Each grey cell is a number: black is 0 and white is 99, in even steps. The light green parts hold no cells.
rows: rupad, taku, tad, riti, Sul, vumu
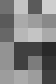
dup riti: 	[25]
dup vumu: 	[61]

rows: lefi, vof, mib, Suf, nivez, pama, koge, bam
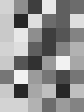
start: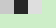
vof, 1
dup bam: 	[82]
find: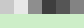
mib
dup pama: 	[46]

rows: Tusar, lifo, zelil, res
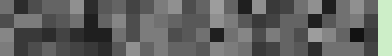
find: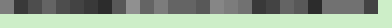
res
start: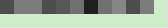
zelil, 10
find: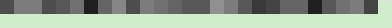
lifo
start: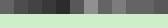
res, 4
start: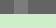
res, 11

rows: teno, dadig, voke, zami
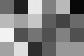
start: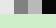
teno, 3
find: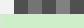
voke
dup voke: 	[31]

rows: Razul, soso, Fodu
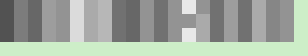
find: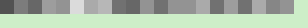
soso
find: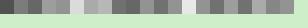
Razul
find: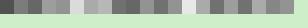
Fodu

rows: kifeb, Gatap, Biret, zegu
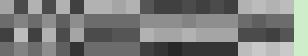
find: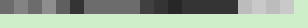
zegu
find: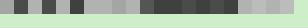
kifeb
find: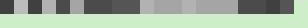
Biret

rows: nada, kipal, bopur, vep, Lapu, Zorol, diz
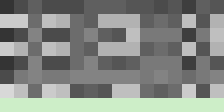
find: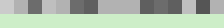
vep
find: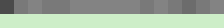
Zorol
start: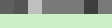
bopur, 8

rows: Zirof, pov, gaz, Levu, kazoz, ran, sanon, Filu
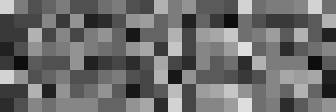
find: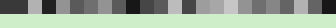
sanon
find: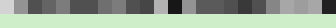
ran
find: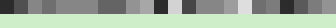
Filu
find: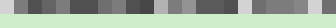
Zirof
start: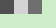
Zirof, 17
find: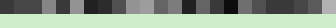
pov

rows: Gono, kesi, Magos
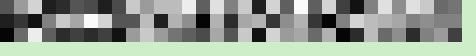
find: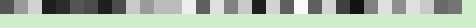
Gono
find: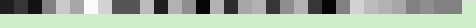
kesi
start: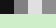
Gono, 26
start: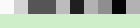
kesi, 7

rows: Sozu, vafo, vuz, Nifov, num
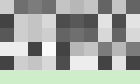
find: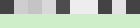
num
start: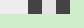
num, 6
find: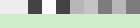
Nifov
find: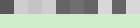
vuz

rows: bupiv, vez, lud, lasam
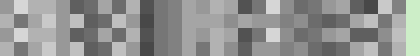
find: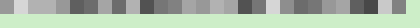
bupiv
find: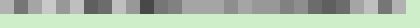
vez

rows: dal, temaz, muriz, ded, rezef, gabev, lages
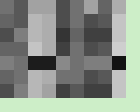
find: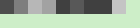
lages
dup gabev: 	[44]
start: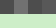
temaz, 5
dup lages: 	[25]
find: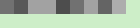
dal

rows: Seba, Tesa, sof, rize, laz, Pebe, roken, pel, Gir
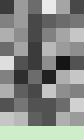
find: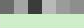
rize
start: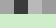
rize, 2
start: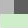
Gir, 2
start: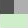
Gir, 4
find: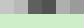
Gir
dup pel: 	[32]
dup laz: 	[32]

